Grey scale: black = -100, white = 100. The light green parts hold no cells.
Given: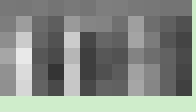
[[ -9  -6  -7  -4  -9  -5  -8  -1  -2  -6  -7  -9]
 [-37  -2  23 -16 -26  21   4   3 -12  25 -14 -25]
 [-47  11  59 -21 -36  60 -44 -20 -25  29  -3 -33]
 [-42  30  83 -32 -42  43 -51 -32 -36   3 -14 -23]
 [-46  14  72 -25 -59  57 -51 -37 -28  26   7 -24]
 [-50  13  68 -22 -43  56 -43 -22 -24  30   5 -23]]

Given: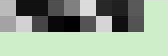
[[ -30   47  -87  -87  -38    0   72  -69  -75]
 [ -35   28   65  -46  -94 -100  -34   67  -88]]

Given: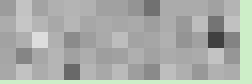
[[ 41  22  53  28  38  41  39  26  26  16 -11  34  34  34  26]
 [ 51  35  55  42  32  43  31  34  31  33  24  35  20  48  -9]
 [  3  27  37  73  38   9  24  33  48  28  30  38  16  26 -50]
 [ 18  30   4  31  42  26  36  24  26  37  27  34  32  34  53]
 [ 35  32  52  35  42 -18  42  32  46  24   8  49  37  19  39]]

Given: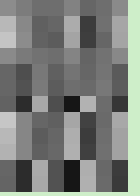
[[  8  10  -3 -13 -13   2 -19 -13]
 [ 30  44   7 -25 -19  35 -53 -11]
 [ 28  54   9 -23 -27  28 -51 -19]
 [  6   8  -4 -10 -13   3 -21 -10]
 [-29 -19 -39  -6 -24  -9 -20  -8]
 [-27 -19 -36  -4 -28 -13 -17  -6]
 [-57 -23 -65  31 -38 -83  40 -15]
 [ 31  55   5 -20 -25  30 -48 -17]
 [ 26  44   5 -27 -19  36 -52 -13]
 [ 27  40   5 -24 -18  38 -50 -11]
 [-52 -19 -65  33 -35 -82  36 -18]
 [-54 -21 -65  32 -35 -83  38 -17]]

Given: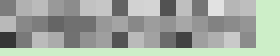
[[ 49  -3  39  47  20  10  52  55 -22  65  66 -36  50  -8  77  43]
 [ 17  45   7  -2 -21 -12 -12  19  29   7  23  15  31  17   2   9]
 [  9 -58  -5  47  34 -11  14  25 -35  46  27 -16 -48  25  37  58]]

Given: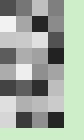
[[ -1 -38  -8  50]
 [  8  90  30 -72]
 [-36  55  58  76]
 [-74 -28  36  26]
 [ 29  34  87  12]
 [ 49 -48 -27 -65]
 [ 59  74  38  46]
 [-71  68 -55  12]]

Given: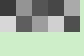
[[ 33 -55  15 -33 -44]
 [-39  69 -26  22  63]]
